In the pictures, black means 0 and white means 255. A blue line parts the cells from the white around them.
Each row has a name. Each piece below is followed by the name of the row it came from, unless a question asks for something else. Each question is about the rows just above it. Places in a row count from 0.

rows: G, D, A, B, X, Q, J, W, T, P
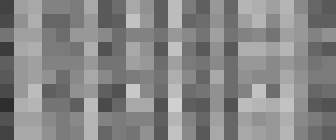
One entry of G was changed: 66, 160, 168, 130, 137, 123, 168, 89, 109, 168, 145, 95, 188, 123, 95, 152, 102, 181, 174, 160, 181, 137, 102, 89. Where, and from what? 4, 130
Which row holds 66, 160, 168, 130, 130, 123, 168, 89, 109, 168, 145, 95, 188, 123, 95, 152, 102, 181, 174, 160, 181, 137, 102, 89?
G

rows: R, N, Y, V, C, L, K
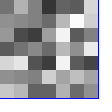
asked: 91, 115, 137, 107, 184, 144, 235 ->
V
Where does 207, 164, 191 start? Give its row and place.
L, 3
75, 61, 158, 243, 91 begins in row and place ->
Y, 1
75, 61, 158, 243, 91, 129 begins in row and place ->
Y, 1
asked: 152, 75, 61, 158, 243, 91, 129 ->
Y

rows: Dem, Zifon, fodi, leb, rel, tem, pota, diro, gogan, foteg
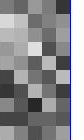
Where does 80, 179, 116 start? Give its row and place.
pota, 1
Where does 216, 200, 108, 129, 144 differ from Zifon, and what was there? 1, 192
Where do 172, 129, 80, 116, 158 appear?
foteg
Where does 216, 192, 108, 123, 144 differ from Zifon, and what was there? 3, 129
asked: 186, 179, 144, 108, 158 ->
fodi

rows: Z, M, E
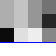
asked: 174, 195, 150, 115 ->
Z
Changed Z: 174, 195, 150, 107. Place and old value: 3, 115

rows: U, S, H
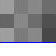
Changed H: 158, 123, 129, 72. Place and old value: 2, 136
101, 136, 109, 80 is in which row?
S
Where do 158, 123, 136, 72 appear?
H
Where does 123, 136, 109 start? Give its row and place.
U, 1
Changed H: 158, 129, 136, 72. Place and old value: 1, 123

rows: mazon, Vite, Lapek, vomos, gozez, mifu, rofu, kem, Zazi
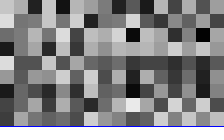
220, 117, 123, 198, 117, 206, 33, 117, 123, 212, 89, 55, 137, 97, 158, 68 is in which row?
Vite
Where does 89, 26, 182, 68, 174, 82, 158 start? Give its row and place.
mazon, 9

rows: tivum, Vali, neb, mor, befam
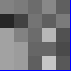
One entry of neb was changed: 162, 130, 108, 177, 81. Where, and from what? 3, 183
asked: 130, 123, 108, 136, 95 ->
tivum
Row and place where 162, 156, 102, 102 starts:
mor, 0
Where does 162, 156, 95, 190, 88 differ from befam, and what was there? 3, 198
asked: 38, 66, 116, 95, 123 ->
Vali

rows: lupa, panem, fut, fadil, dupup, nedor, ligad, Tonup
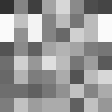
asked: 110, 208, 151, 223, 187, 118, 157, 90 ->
dupup
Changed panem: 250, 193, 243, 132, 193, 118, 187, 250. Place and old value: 4, 187
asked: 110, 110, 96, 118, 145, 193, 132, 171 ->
ligad
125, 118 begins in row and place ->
fadil, 6

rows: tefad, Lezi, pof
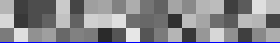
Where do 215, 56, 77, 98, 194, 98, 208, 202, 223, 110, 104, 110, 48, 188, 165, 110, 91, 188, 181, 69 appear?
Lezi
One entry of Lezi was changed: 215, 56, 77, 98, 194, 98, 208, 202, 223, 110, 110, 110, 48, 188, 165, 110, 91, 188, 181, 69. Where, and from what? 10, 104

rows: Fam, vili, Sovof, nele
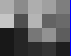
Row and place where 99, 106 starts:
vili, 3
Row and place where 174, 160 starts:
Fam, 2
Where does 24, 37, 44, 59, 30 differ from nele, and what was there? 3, 52
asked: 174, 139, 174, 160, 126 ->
Fam

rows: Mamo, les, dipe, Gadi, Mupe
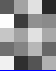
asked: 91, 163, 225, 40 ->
Mamo
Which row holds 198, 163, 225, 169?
dipe
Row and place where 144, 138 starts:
les, 2

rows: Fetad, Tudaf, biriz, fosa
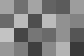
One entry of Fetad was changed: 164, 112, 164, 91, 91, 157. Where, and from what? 3, 99
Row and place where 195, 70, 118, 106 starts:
biriz, 0

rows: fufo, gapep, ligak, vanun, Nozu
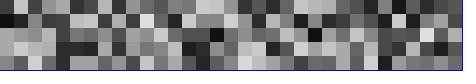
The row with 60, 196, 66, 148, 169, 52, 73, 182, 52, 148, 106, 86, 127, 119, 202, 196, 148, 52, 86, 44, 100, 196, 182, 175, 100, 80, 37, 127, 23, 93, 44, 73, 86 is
fufo
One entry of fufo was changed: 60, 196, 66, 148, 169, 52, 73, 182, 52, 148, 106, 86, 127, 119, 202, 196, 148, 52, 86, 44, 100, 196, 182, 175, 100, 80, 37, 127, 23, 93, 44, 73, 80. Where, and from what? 32, 86
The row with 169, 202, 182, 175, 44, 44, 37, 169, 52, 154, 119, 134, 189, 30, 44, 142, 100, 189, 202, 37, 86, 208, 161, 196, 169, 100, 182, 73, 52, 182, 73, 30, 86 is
vanun
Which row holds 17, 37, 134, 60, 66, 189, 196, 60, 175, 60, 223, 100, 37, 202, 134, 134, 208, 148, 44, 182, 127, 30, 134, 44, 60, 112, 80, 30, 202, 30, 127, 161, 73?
gapep
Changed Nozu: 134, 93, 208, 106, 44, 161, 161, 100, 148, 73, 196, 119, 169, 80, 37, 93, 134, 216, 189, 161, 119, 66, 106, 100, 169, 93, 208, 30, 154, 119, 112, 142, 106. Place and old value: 13, 86

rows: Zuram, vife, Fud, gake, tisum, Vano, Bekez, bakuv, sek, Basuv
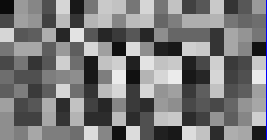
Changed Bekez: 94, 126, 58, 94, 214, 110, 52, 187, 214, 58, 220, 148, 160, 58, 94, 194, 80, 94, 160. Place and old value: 10, 214
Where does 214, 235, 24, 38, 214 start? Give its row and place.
Vano, 11

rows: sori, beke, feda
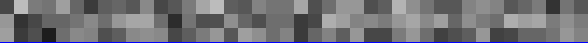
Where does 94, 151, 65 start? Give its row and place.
feda, 33
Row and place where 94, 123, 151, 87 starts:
feda, 13
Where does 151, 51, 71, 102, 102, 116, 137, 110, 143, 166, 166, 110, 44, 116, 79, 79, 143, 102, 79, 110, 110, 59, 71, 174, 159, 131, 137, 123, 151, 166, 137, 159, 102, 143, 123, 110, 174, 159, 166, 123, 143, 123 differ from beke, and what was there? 8, 151
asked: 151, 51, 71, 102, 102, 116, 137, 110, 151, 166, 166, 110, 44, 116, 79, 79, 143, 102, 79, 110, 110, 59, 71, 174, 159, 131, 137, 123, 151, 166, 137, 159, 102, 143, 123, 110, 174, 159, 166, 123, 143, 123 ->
beke
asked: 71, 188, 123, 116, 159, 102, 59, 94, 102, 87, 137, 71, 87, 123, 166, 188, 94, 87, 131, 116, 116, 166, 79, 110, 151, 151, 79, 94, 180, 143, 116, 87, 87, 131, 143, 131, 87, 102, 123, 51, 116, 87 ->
sori
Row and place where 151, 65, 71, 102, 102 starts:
feda, 34

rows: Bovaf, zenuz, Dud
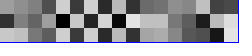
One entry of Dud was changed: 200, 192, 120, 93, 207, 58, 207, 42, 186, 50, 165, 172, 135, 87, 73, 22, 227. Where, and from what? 14, 79
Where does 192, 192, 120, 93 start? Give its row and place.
zenuz, 10
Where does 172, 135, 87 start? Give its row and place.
Dud, 11
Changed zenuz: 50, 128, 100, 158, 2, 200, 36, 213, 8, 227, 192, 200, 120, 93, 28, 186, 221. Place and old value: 11, 192

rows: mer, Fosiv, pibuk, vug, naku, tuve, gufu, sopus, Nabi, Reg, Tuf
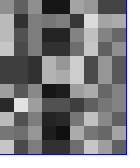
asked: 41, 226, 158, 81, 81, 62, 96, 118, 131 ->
sopus
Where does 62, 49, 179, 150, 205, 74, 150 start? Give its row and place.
naku, 1
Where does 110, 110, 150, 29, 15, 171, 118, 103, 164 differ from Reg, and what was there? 0, 118

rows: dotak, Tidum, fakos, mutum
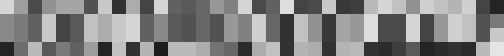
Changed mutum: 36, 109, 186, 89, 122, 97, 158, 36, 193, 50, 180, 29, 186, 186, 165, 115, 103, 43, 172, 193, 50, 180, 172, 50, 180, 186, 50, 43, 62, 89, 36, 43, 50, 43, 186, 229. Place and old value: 14, 172
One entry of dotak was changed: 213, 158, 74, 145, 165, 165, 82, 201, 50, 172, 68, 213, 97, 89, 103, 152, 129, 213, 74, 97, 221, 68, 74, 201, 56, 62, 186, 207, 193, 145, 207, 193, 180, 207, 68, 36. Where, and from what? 27, 213

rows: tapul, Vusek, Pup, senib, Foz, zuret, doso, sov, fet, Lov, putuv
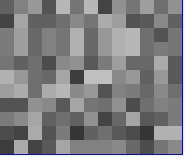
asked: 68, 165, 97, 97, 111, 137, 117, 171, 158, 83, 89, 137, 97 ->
Vusek
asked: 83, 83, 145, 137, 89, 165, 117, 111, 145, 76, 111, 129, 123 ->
sov
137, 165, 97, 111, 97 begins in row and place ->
fet, 1
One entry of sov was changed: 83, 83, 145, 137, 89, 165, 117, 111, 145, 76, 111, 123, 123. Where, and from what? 11, 129
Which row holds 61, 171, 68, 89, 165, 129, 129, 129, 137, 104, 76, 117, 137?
putuv

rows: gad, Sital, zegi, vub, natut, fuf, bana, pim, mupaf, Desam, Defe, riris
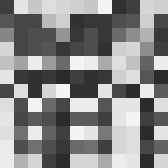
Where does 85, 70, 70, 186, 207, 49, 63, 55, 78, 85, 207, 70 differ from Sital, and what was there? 6, 55
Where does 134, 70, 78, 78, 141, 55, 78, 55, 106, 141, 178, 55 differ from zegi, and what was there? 4, 149
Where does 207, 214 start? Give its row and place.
vub, 8
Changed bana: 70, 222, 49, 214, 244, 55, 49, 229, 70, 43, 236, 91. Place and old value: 5, 49

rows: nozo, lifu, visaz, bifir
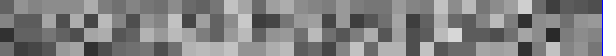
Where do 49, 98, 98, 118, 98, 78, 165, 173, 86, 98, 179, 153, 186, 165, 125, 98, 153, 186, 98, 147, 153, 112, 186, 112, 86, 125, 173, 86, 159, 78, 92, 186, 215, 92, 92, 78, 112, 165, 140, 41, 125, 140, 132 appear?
visaz
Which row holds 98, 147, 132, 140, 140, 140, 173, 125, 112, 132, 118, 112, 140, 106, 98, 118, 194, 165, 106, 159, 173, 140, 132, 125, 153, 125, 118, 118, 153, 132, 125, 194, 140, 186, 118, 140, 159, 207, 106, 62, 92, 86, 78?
nozo
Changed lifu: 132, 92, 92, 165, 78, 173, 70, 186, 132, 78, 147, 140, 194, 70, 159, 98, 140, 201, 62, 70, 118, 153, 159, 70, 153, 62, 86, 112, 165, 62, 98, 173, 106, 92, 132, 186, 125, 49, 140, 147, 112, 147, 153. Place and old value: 11, 132
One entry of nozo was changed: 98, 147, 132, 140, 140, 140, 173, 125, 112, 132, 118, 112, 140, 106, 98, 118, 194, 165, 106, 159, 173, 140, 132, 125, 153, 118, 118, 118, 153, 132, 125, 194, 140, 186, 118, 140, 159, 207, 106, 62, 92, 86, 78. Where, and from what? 25, 125

